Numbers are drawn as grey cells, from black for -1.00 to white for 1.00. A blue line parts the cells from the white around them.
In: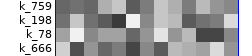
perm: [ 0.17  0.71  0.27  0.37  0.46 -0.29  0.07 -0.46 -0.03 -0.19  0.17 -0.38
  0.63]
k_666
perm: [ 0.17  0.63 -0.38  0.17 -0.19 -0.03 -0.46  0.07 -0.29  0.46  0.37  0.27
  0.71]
k_666
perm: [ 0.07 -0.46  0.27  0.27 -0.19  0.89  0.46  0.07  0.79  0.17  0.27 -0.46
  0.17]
k_78
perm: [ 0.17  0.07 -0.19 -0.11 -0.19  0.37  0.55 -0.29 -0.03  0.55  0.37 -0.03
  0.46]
k_759

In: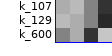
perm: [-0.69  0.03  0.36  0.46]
k_129
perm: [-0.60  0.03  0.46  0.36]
k_107
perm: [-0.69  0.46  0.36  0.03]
k_129
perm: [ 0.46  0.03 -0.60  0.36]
k_107
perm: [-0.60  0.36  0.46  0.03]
k_107
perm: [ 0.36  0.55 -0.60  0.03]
k_600

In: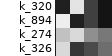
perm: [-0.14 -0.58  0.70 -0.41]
k_326
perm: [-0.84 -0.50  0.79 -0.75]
k_320
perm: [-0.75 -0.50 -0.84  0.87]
k_894
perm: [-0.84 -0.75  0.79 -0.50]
k_320

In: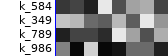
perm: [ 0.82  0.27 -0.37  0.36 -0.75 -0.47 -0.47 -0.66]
k_789
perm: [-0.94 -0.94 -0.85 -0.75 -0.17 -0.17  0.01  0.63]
k_986
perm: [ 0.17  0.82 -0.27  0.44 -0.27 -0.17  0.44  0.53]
k_349
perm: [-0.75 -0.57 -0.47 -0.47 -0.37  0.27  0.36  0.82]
k_584

